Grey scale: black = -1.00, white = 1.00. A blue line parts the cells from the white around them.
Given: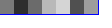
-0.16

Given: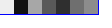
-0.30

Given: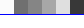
0.04

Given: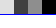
0.11

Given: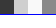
0.62

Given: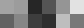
-0.52
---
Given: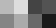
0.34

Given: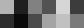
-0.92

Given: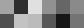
0.53

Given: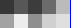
0.86

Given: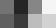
-0.54

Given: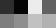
0.11

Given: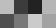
-0.06

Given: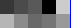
0.09
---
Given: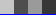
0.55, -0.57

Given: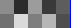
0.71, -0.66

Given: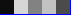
0.68, -0.90

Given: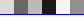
0.92, -0.80

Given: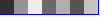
0.87, -0.62

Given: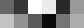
1.00, -0.92

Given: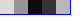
0.72, -0.91

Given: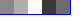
0.96, -0.55

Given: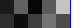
0.53, -0.96

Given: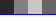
0.55, -0.69
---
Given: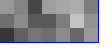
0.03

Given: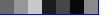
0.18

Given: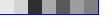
0.66

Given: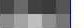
-0.18

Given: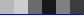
0.61

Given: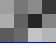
-0.07

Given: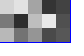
0.77

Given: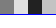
0.76

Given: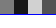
-0.82
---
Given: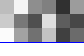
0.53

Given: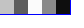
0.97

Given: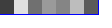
0.04

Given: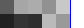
-0.64

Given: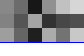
0.34

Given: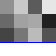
-0.07
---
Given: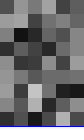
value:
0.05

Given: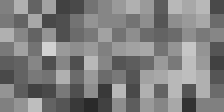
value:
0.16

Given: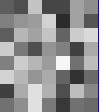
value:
-0.50

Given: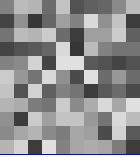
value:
0.08

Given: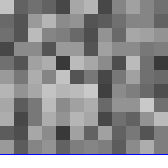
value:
-0.28

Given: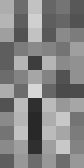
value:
0.08
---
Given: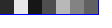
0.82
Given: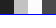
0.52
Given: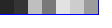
-0.59
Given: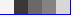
-0.55
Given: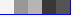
0.19
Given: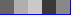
0.37
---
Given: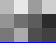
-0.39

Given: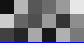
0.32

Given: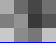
-0.07

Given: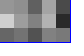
-0.36

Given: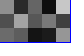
-0.84

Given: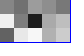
0.94
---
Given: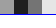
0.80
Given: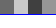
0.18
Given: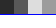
0.22
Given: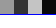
-0.93
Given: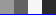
-0.66
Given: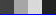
-0.73
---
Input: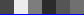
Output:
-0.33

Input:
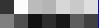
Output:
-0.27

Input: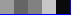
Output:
0.56

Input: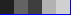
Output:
0.40

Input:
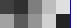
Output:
0.64

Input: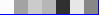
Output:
0.81

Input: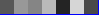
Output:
0.68
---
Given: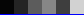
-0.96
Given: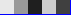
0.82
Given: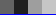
-0.22
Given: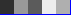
-0.63
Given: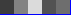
-0.53
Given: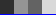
-0.63
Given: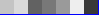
0.54
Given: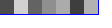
-0.40
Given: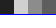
-0.74
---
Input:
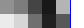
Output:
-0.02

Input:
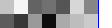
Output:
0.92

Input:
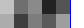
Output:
-0.13

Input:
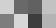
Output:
-0.18

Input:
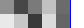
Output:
-0.44

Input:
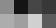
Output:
-0.84

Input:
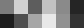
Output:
0.64
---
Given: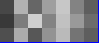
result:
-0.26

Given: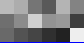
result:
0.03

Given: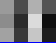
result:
-0.34

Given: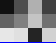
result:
-0.50

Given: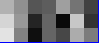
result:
-0.49

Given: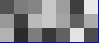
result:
0.83

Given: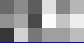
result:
0.43

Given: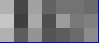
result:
-0.16

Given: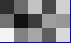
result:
0.64
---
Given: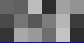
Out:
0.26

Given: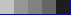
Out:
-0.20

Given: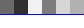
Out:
0.68

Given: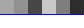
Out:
-0.01

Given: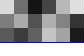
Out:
0.44

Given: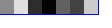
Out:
-0.48

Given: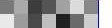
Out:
0.72

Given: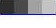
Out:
0.26

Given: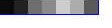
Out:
0.35
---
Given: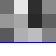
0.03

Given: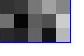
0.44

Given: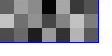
-0.30

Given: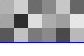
0.45

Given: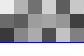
0.00

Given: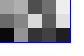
-0.76

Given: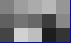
-0.59

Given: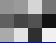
0.88

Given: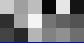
-0.14
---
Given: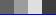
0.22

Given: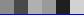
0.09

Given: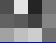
-0.39

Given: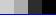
0.35

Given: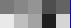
-0.22

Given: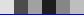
0.05

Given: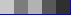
-0.03

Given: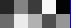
-0.54
